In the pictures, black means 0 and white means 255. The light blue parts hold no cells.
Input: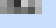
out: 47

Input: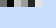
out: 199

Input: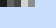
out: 71

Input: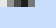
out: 77

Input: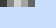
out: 208

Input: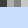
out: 131

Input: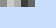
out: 173

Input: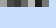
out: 59

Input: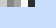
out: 165
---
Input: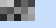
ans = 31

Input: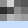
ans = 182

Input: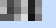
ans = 219

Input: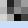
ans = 169

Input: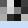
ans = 47

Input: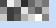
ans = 214

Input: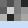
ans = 39

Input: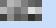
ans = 102

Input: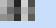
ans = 47

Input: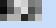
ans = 38
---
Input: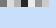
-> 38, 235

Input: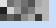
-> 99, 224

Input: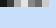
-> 228, 228

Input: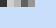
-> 181, 207

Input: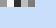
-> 48, 246

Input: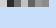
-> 193, 209

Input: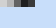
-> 99, 209

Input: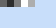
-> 127, 254

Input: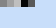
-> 191, 191

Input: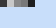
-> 135, 200
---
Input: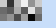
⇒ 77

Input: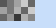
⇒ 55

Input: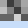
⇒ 208

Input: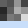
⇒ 108

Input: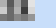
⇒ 135

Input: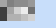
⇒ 177

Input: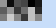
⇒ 137
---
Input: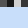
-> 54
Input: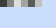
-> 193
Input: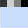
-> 2
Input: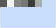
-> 172
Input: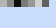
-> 96
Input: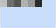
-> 42
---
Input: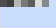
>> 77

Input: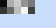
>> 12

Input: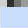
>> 208

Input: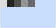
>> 220

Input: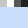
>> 198

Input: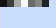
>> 18

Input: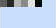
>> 93
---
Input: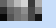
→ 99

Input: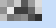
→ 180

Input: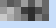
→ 129

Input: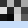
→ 50

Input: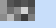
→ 153

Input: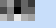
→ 117

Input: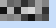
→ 170
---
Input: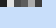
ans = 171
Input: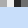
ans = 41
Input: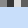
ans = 219
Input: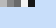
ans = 242
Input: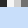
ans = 207
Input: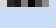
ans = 72
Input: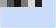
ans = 217
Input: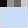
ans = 104
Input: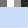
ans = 155
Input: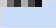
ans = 73
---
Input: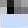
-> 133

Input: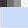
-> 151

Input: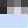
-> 123

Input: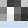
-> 74

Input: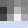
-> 143

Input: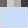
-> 172

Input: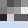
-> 104
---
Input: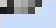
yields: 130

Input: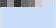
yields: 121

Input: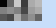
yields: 171

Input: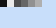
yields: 145

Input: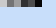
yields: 77

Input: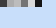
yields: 216

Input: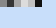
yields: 193

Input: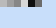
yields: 15
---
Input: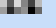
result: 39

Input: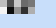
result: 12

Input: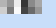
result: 122

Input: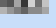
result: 149

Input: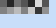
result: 157

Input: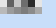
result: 155

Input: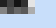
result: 77

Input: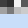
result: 121
